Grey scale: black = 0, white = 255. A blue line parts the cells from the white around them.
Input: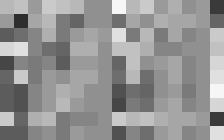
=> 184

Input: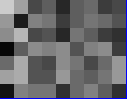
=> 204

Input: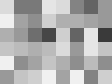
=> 219

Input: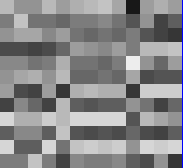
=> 185

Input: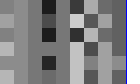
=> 129
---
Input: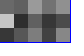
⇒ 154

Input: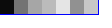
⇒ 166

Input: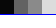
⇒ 138

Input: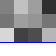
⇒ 158

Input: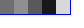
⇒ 89

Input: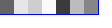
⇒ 206

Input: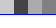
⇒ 171

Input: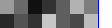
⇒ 16

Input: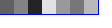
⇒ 36

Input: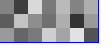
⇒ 217
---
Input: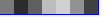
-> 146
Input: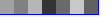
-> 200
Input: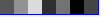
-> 2
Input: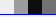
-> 14
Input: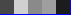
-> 159
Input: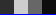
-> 103
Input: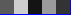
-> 155
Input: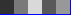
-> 89
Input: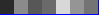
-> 149
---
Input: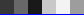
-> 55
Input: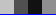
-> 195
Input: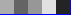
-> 172
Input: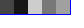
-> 69
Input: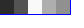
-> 43
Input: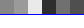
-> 134
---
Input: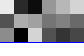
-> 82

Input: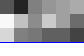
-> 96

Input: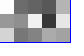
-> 131

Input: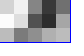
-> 143

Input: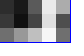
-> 191

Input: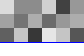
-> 230

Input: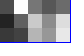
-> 181
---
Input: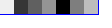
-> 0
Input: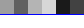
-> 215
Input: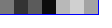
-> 184
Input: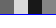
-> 217
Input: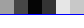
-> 51
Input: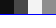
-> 71
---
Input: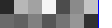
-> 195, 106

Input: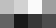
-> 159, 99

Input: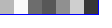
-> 55, 184

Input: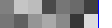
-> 63, 118

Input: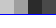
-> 73, 200

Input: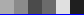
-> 31, 172

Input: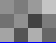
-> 196, 164
